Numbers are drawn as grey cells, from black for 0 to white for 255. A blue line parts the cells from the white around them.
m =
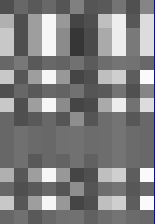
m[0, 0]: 79
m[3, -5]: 74
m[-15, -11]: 176
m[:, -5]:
[85, 79, 74, 74, 91, 79, 85, 74, 85, 108, 108, 97, 79, 85, 79, 97]
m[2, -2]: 121
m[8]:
[103, 79, 89, 104, 85, 142, 85, 109, 116, 87, 104]
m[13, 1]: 79
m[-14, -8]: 246
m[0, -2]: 80
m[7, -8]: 246
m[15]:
[103, 112, 89, 104, 112, 113, 97, 109, 116, 107, 104]
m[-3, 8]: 116
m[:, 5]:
[128, 69, 54, 54, 113, 69, 113, 69, 142, 113, 113, 113, 69, 142, 69, 113]
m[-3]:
[103, 79, 89, 104, 85, 142, 85, 109, 116, 87, 104]
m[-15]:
[176, 79, 158, 246, 152, 69, 79, 191, 237, 87, 220]
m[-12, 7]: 109
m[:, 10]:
[133, 220, 220, 220, 104, 250, 133, 220, 104, 104, 104, 104, 250, 104, 250, 104]
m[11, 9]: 107
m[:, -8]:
[104, 246, 246, 246, 104, 246, 104, 246, 104, 104, 104, 104, 246, 104, 246, 104]
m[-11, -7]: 152
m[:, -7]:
[85, 152, 139, 139, 99, 152, 99, 139, 85, 112, 112, 99, 152, 85, 152, 112]
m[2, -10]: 79
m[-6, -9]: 106
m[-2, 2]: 158
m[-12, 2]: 89
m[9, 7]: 109
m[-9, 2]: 158
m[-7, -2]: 107
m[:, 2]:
[89, 158, 158, 158, 89, 158, 89, 158, 89, 106, 106, 89, 158, 89, 158, 89]

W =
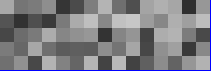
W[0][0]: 168
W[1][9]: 199
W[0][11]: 176
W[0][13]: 47
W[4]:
[112, 145, 72, 179, 130, 101, 180, 67, 185, 66, 96, 140, 99, 150, 178]
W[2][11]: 173
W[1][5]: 171
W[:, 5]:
[75, 171, 145, 95, 101]
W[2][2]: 122
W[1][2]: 79
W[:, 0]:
[168, 84, 71, 123, 112]
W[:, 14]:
[151, 189, 73, 136, 178]
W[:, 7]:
[180, 135, 51, 142, 67]

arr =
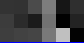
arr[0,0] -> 51
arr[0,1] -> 50
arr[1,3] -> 114
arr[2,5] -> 3
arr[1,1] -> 43
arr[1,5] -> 35

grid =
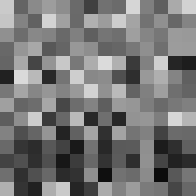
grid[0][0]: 202
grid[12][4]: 43
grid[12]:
[111, 48, 80, 104, 43, 50, 143, 15, 114, 107, 139, 12, 88, 119]
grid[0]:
[202, 100, 138, 157, 141, 106, 64, 113, 107, 214, 127, 95, 170, 210]
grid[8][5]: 186
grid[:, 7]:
[113, 156, 117, 98, 219, 140, 145, 94, 111, 48, 40, 51, 15, 171]
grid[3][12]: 156
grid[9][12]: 107
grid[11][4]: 23
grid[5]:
[33, 218, 185, 41, 116, 206, 136, 140, 80, 46, 153, 175, 132, 96]
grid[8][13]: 181
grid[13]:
[176, 52, 33, 174, 202, 37, 62, 171, 131, 156, 123, 118, 70, 104]
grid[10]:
[105, 53, 44, 88, 66, 25, 115, 40, 90, 91, 143, 28, 47, 96]
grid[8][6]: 40
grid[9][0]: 130
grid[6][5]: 153
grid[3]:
[104, 150, 168, 88, 101, 152, 142, 98, 102, 120, 143, 111, 156, 155]
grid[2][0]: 144
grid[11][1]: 80
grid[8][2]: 205
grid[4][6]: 173
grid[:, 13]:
[210, 132, 153, 155, 29, 96, 100, 128, 181, 105, 96, 43, 119, 104]
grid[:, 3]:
[157, 211, 131, 88, 148, 41, 150, 167, 58, 149, 88, 79, 104, 174]
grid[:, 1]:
[100, 131, 109, 150, 169, 218, 165, 101, 142, 79, 53, 80, 48, 52]
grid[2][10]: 133
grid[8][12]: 215
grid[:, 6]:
[64, 176, 95, 142, 173, 136, 210, 131, 40, 164, 115, 104, 143, 62]

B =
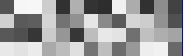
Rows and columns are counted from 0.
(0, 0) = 83
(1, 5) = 145
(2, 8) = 227
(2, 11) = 174
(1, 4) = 115
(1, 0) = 208
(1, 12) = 80
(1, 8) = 89
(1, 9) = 214
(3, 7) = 190
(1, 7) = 138
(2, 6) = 189
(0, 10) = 49
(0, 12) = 66
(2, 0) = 88
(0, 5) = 176

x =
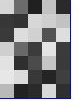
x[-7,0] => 214
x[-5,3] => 82
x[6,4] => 47
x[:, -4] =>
[107, 51, 221, 105, 47, 219, 34]
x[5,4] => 63
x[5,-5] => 231
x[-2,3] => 36
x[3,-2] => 227
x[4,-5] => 226
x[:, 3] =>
[194, 207, 82, 227, 197, 36, 216]

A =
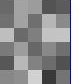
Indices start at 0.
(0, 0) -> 105
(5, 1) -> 142
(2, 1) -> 106
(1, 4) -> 138
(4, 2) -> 130
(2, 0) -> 190
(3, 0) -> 122
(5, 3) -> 57
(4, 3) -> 108

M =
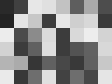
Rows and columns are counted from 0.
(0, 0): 42
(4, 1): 171
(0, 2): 231
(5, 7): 229
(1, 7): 58
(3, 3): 222
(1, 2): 199
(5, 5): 110
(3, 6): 97
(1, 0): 35
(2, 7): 211
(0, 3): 224
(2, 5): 217
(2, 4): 60

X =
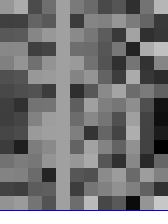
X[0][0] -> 151
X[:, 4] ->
[160, 160, 160, 160, 160, 160, 160, 160, 160, 160, 160, 160, 160, 160, 160]
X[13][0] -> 66
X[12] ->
[131, 129, 107, 37, 160, 86, 80, 139, 156, 106, 157, 129]
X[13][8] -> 145
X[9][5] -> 127
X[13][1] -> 62
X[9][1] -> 75
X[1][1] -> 65
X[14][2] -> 116
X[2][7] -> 92
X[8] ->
[62, 69, 130, 157, 160, 108, 136, 117, 80, 160, 67, 15]
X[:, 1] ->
[171, 65, 90, 137, 148, 84, 78, 49, 69, 75, 31, 124, 129, 62, 155]
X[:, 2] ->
[75, 100, 134, 63, 112, 152, 82, 115, 130, 154, 125, 119, 107, 92, 116]
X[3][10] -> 172
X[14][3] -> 83
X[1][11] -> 57
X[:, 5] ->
[122, 59, 138, 110, 154, 132, 46, 94, 108, 127, 99, 151, 86, 61, 109]
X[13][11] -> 49
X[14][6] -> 186
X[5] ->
[80, 84, 152, 155, 160, 132, 148, 99, 61, 171, 55, 44]
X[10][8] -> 99
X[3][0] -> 136
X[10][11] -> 1
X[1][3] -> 89
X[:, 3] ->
[111, 89, 152, 68, 147, 155, 60, 116, 157, 159, 138, 148, 37, 95, 83]
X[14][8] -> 89
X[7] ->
[63, 49, 115, 116, 160, 94, 160, 127, 118, 142, 79, 19]
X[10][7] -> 131
